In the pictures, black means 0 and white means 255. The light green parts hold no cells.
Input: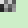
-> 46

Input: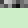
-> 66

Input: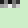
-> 29

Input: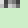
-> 220

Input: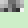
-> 181

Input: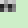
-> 35

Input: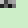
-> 192

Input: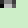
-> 47

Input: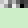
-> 194
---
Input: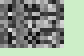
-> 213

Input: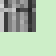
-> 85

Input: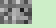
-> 135

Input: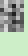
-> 135

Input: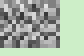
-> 99

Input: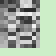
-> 183

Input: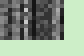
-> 36

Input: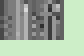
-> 97
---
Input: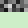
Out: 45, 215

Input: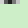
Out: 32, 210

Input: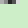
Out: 39, 220

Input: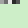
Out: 231, 231

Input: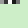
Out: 251, 251

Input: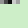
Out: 14, 203
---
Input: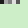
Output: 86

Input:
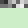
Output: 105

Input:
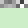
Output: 211

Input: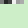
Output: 156

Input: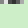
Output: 91

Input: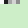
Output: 141

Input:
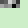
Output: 50

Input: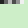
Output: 145
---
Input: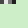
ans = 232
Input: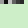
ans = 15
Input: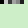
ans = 202
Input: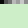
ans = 83
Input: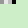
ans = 232
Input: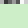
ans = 57
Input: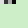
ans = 52
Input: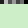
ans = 190
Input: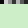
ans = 208
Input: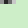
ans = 40
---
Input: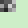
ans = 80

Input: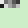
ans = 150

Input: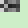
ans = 32

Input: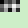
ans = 147

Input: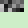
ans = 153

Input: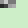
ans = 202
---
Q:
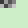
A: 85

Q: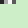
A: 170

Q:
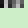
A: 43

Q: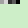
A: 90

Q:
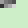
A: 104

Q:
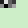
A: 57

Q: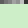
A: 117
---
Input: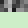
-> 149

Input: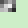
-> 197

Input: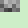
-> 58

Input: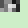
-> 198

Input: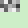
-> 210

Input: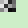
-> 202

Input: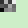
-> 130
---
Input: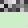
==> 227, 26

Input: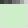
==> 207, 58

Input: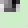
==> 234, 9

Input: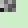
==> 195, 25

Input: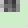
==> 208, 56

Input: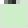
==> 253, 42

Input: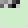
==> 212, 7
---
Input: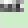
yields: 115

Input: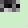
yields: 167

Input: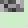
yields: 53

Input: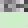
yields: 188

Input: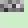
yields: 109

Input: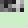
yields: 68

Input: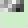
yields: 114
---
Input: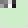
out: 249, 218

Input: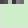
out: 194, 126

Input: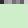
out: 209, 169

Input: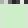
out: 233, 217

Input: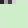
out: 210, 167

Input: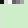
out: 247, 221

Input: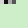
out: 213, 170

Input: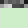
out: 213, 200

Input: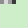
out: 218, 158
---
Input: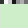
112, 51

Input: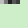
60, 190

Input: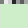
167, 125

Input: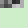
174, 111

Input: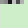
177, 150

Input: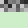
43, 216

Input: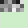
222, 109

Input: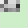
173, 189

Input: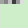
222, 162

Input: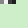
32, 134
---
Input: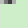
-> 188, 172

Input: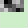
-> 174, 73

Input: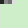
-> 37, 223

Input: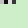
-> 193, 54

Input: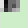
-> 227, 181

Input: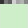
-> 50, 136

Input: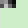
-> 136, 40
